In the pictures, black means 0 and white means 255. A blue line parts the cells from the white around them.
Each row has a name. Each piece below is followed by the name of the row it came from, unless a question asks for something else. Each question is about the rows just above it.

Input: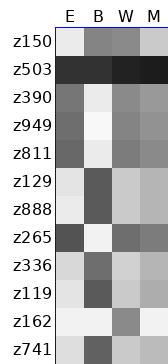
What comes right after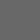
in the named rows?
[235]
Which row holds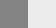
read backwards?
z150
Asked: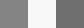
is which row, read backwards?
z949
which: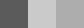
z119
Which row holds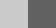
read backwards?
z741
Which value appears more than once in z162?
[242]
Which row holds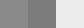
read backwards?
z811

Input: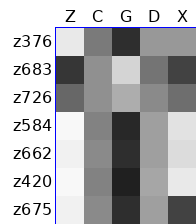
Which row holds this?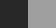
z584
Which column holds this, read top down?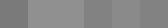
C
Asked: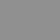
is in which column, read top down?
C
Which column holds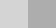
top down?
G
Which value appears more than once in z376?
[152]
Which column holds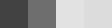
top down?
X

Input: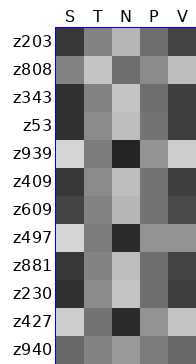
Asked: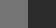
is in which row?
z427
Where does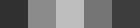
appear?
z53
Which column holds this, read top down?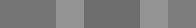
P
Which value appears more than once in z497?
[147]
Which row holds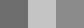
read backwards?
z230

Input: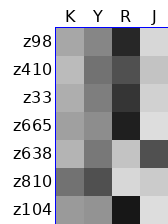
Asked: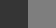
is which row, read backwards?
z33
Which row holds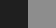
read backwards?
z665
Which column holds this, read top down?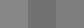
Y
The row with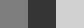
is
z33
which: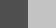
z410
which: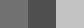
z410

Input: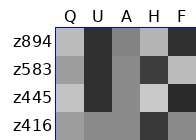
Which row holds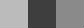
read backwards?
z583
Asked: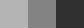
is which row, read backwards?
z894
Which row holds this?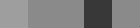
z416
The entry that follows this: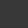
[138]
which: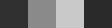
z445
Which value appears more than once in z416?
[138]
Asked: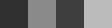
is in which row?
z583

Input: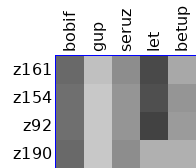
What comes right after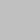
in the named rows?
[141]
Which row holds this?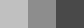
z161
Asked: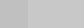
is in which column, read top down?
gup
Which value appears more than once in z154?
[149]
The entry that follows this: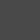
[168]

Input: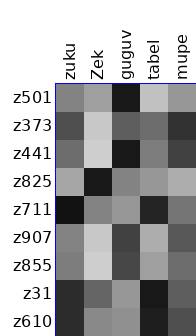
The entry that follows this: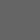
[151]
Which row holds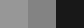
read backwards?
z825
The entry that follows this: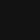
[131]
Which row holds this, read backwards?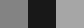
z825
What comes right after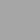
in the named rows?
[24]
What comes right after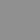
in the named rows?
[30]

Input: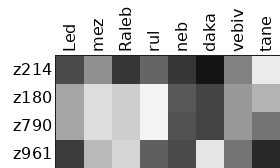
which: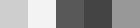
z180
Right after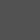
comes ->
[68]

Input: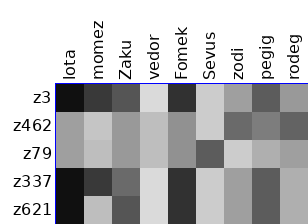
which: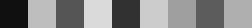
z621
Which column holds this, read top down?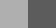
pegig
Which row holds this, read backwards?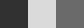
z337
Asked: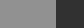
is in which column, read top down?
Fomek
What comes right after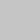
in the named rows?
[153]

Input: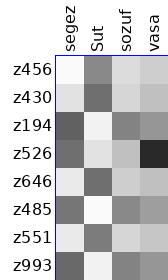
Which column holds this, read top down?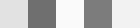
Sut
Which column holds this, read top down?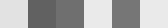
segez
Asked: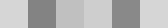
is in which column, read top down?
sozuf
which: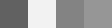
z194
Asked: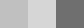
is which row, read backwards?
z430

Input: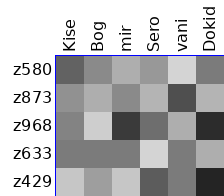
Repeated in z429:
[198]
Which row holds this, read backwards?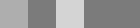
z633
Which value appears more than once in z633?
[123]
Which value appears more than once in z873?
[180]
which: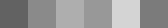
z580

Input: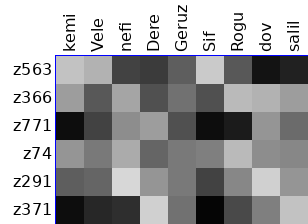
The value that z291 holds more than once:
[149]
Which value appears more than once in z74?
[121]
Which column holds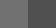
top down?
Geruz

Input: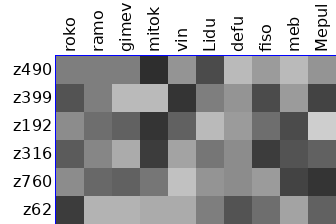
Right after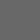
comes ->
[97]
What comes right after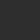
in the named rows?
[148]
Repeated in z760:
[140]
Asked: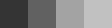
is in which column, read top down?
vin
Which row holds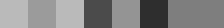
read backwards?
z490
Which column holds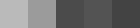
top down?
meb

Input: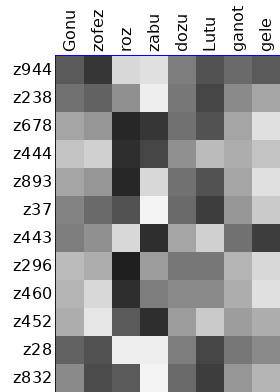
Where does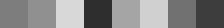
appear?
z443
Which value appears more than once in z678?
[165]
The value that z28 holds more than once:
[238]

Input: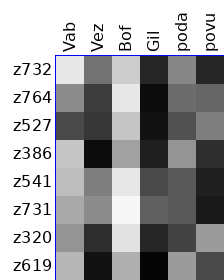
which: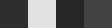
z320
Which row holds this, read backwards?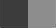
z764
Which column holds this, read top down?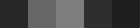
povu
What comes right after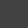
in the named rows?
[155]
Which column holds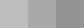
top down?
Vab
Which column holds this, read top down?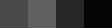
Gil
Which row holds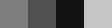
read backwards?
z527

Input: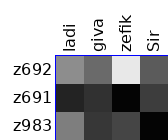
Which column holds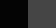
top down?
zefik
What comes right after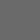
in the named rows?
[232]
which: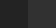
z691
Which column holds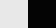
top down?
zefik
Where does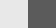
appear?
z692
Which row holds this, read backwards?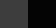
z691

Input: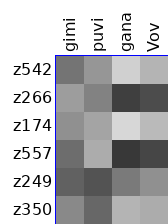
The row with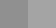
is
z174
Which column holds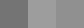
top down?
gimi
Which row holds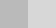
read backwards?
z174

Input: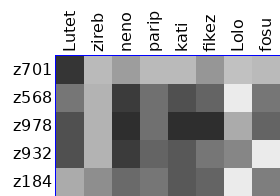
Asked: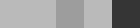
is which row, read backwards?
z701
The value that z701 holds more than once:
[186]
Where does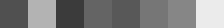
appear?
z932
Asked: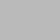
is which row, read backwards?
z701
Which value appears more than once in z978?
[46]
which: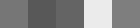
z184

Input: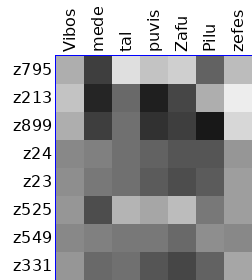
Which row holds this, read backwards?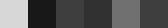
z899
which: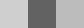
z795

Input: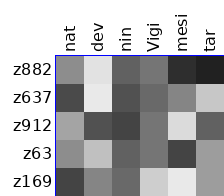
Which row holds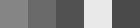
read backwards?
z637
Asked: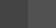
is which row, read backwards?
z912
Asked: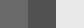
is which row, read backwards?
z637
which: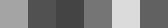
z912
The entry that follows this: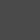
[233]

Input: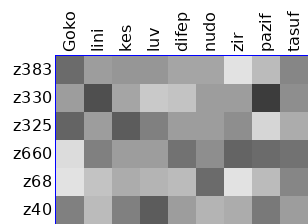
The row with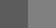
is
z325
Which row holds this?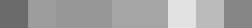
z383
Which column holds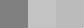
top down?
lini
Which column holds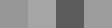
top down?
kes
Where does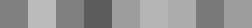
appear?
z40

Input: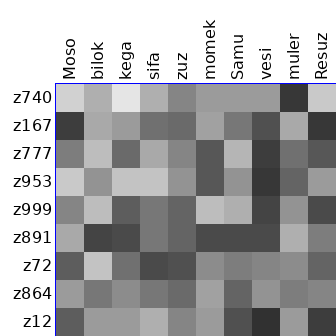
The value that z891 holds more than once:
[74]
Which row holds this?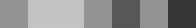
z953
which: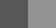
z953
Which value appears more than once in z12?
[155]
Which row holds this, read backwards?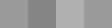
z12

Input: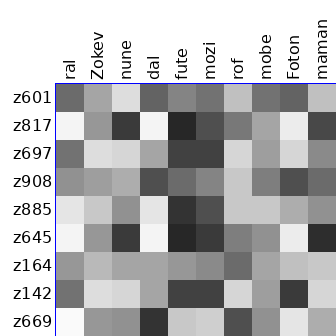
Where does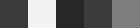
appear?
z645
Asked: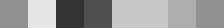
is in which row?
z885
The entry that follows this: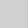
[79]
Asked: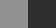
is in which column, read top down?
maman
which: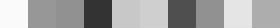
z669
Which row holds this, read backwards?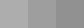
z908

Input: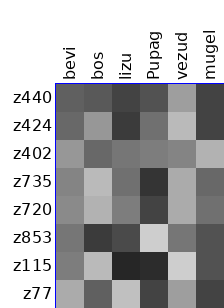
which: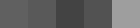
z440
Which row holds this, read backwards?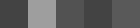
z440
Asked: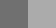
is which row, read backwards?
z720
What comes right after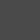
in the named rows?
[206]

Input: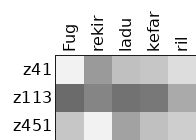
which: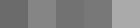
z113
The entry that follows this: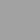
[192]
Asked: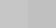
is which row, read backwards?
z41
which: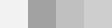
z451
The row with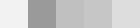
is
z41
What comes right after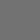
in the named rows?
[120]
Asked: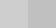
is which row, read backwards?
z451

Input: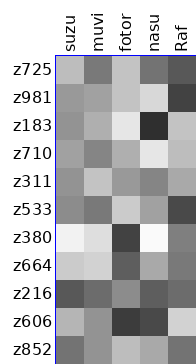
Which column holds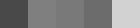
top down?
Raf
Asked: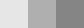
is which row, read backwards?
z710
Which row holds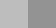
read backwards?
z852

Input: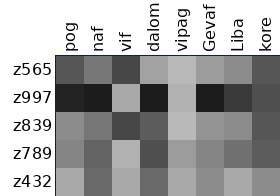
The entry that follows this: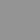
[140]
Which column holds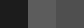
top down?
dalom
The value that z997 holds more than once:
[28]
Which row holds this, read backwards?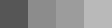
z565
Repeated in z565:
[86]
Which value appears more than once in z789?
[133]
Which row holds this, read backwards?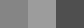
z789

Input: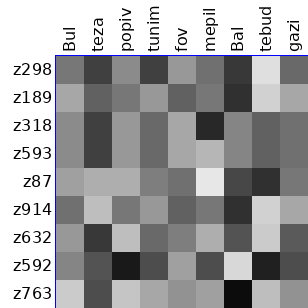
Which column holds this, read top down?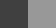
tunim
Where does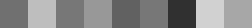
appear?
z914
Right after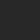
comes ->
[133]
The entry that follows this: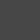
[48]
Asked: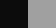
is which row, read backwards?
z763
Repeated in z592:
[77]

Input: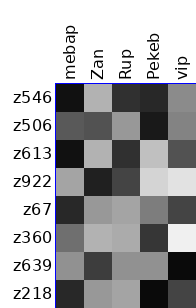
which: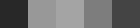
z67
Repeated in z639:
[145]

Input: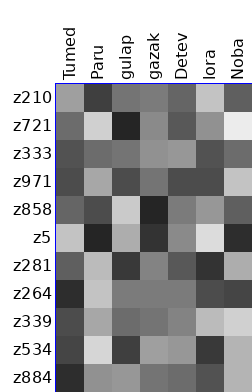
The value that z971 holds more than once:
[76]
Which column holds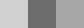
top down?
Paru
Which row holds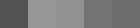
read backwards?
z333

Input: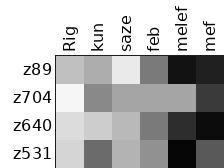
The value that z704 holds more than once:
[165]
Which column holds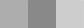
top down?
kun

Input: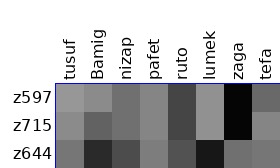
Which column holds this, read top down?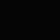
zaga
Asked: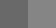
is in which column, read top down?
tefa
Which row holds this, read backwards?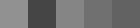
z715
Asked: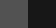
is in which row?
z644
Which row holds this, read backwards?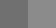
z597
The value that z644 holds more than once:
[118]

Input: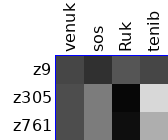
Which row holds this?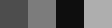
z761
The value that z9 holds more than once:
[70]
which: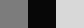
z305
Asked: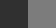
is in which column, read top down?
sos

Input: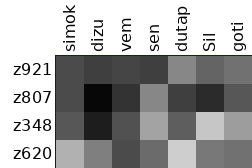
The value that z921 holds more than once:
[63]
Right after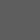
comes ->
[198]
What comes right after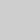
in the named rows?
[120]
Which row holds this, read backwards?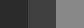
z807
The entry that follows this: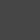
[63]
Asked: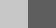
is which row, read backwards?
z348

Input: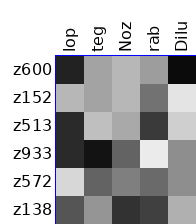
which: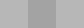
z152
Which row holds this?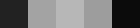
z600
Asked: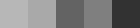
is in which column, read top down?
Noz
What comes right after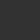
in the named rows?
[64]
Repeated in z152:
[183]

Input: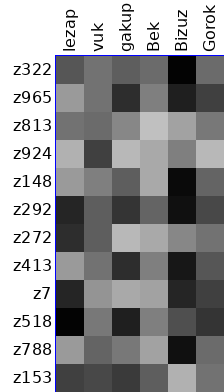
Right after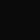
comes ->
[100]
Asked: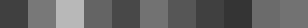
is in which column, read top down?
Gorok
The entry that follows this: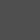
[52]
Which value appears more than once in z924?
[184]
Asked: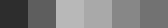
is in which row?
z272

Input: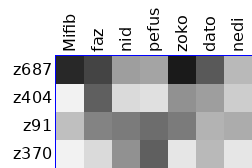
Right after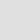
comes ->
[145]
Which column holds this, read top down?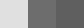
pefus
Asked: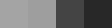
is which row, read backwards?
z687
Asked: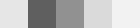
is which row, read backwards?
z370

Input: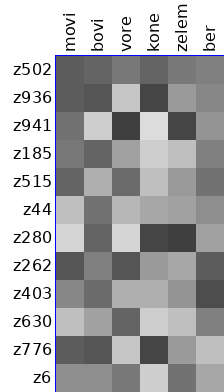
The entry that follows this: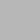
[167]
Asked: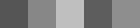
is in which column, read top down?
movi
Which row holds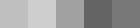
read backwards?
z185
